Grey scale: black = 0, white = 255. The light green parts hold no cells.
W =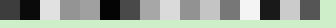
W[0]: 61
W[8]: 218
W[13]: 25
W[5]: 4

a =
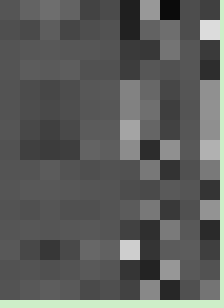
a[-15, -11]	85
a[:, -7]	[67, 78, 86, 81, 87, 86, 91, 99, 79, 85, 80, 88, 103, 89, 74]
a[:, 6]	[31, 33, 58, 61, 130, 129, 164, 140, 81, 77, 91, 65, 206, 53, 66]
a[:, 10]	[64, 220, 58, 45, 144, 145, 143, 177, 121, 52, 147, 42, 63, 82, 116]
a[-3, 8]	91
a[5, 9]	84
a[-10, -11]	83
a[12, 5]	97
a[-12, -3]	81
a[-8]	[82, 64, 60, 62, 99, 94, 140, 44, 144, 88, 177]
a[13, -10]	83
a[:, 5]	[75, 82, 84, 81, 88, 87, 91, 94, 82, 84, 84, 85, 97, 85, 79]
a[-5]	[83, 80, 85, 80, 80, 84, 91, 120, 57, 80, 147]
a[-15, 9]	77
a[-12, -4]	86
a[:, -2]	[77, 77, 86, 86, 85, 84, 86, 88, 80, 85, 80, 88, 92, 89, 80]
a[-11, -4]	103
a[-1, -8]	89
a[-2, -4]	35
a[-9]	[85, 72, 64, 73, 91, 91, 164, 101, 66, 86, 143]
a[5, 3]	78
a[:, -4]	[152, 98, 56, 86, 103, 111, 101, 44, 120, 74, 120, 47, 52, 35, 136]
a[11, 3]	87
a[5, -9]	73
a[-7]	[84, 84, 91, 83, 79, 82, 81, 120, 51, 80, 121]
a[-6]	[85, 88, 88, 87, 85, 84, 77, 74, 89, 85, 52]

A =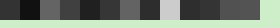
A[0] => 51
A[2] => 100
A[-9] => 32
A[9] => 46

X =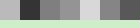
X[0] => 186
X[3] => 148

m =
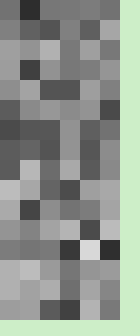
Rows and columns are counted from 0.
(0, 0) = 114
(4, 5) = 128
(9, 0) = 188
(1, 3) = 128
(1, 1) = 97
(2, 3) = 121
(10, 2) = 141
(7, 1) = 100
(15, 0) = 157
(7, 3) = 147
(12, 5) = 47
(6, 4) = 95
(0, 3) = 120
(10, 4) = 124
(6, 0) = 75
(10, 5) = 164
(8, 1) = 183
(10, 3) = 115
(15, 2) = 91
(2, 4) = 159
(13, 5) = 155
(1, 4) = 95
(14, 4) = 165
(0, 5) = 114
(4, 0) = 142
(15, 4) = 179
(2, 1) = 147
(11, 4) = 75

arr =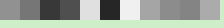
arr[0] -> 145
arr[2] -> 56
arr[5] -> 38

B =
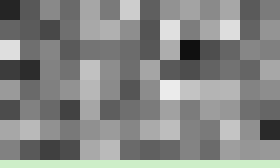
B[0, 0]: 37
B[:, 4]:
[166, 168, 116, 193, 183, 166, 144, 169]
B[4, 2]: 128
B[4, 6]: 85
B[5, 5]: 94
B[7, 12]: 150
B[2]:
[222, 111, 133, 90, 116, 118, 108, 87, 173, 16, 78, 101, 134, 128]
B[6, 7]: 170
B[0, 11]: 167
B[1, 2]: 72
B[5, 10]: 157
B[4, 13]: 141
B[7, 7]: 96
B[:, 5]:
[122, 176, 118, 141, 139, 94, 155, 186]
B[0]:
[37, 88, 137, 106, 166, 122, 205, 95, 146, 163, 138, 167, 90, 123]
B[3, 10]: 99
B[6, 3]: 121
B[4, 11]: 182
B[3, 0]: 60
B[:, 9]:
[163, 125, 16, 77, 195, 124, 130, 131]
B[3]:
[60, 44, 130, 114, 193, 141, 110, 165, 89, 77, 99, 114, 101, 167]
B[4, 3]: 146
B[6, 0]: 167
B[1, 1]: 91
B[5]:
[76, 129, 105, 66, 166, 94, 111, 123, 161, 124, 157, 151, 111, 102]
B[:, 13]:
[123, 148, 128, 167, 141, 102, 41, 152]
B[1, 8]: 224

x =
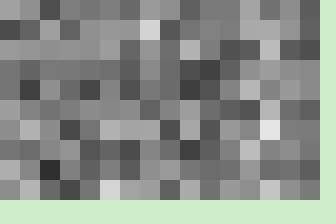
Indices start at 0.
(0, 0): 161
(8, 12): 151
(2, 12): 91
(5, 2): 115
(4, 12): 182
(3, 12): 144
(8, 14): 114
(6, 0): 141
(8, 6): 90
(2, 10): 125
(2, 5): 156
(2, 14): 91
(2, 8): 110
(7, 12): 188
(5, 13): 181
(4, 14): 153
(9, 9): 171
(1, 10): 130
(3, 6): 93
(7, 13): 132
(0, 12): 164
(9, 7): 158
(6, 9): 167
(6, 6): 164
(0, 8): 142
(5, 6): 139
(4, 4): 71
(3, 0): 117
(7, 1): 108
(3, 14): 141
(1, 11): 124
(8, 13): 109
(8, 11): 112
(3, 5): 111
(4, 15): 138
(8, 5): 126
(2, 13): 187

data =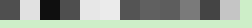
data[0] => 79
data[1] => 225
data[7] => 96
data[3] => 78

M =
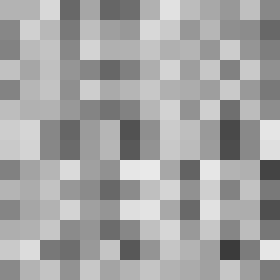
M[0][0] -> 179
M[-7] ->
[201, 211, 135, 107, 156, 182, 89, 147, 200, 187, 156, 77, 137, 223]
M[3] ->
[193, 166, 192, 149, 134, 103, 128, 174, 211, 158, 198, 129, 201, 144]
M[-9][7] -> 182
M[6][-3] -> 73
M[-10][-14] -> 131
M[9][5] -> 104
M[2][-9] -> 176
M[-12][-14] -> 130
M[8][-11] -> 218
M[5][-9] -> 115
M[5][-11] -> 152
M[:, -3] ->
[152, 143, 204, 129, 201, 111, 73, 77, 179, 130, 173, 134, 59, 198]
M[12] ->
[201, 220, 120, 110, 153, 196, 88, 148, 197, 179, 160, 59, 124, 230]
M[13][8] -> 178
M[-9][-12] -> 178
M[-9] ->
[189, 177, 178, 152, 132, 115, 130, 182, 210, 146, 207, 111, 188, 141]
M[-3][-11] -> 139
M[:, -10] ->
[166, 190, 211, 134, 205, 132, 155, 156, 160, 139, 160, 149, 153, 199]
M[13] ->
[137, 179, 195, 146, 199, 164, 179, 196, 178, 171, 161, 198, 159, 123]
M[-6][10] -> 230
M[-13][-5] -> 151
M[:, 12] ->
[191, 140, 149, 201, 153, 188, 137, 137, 176, 194, 173, 188, 124, 159]
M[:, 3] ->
[104, 121, 135, 149, 143, 152, 102, 107, 218, 151, 211, 139, 110, 146]
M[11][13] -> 119
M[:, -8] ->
[110, 152, 177, 128, 181, 130, 82, 89, 230, 139, 222, 135, 88, 179]
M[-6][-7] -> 233
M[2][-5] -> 180
